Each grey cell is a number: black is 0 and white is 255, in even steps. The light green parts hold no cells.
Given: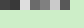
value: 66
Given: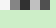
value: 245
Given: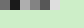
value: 110
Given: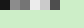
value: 22
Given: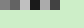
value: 128
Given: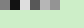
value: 127
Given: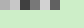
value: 177
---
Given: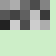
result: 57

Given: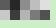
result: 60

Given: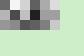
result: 75

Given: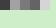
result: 100

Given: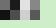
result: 27

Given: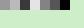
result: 57

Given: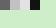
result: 100

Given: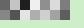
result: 84
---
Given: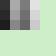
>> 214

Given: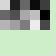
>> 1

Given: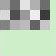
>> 59

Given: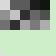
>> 79

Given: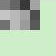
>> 78

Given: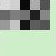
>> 135
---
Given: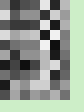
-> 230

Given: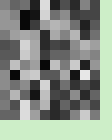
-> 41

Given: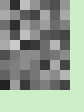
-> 98

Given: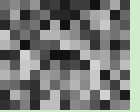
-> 103

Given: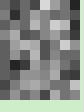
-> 158

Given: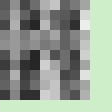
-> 98
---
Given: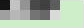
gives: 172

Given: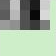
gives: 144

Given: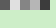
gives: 224

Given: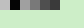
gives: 160

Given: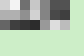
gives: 44

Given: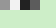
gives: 150
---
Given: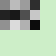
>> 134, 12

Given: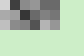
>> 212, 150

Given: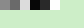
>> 138, 254

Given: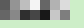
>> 91, 126

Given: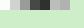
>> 252, 178

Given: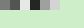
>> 123, 212

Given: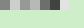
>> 132, 227

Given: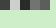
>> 64, 93

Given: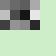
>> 127, 40
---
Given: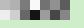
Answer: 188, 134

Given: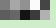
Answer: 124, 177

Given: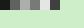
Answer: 25, 64

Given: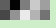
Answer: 94, 115

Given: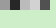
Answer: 155, 81

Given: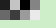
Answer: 30, 234

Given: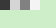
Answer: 56, 244

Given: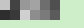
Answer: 197, 91

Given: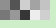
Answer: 143, 207

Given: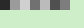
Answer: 41, 125
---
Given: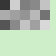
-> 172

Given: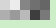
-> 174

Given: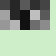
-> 162

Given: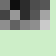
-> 67

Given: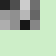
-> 154

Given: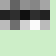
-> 34

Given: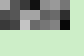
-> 77

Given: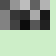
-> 130
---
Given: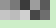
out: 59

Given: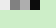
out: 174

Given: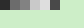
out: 130

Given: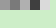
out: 176

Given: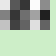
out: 54

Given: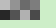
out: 107
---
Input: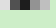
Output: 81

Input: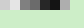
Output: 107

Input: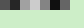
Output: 204

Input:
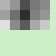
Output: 138

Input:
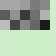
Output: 70

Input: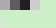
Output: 172

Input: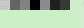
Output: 2
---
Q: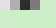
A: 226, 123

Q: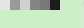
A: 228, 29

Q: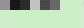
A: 147, 104

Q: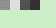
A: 143, 49

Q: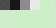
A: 76, 233

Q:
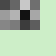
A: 72, 93

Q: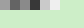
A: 159, 239

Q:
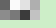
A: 100, 194

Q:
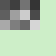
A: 83, 214
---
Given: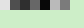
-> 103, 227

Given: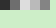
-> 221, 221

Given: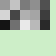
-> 176, 233

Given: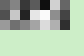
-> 230, 250

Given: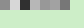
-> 183, 215

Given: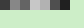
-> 199, 199

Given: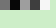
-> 158, 246

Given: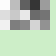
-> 232, 252
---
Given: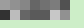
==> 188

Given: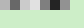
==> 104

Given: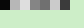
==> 183

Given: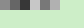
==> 102

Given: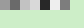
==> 106

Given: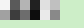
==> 61

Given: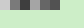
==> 122

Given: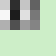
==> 80
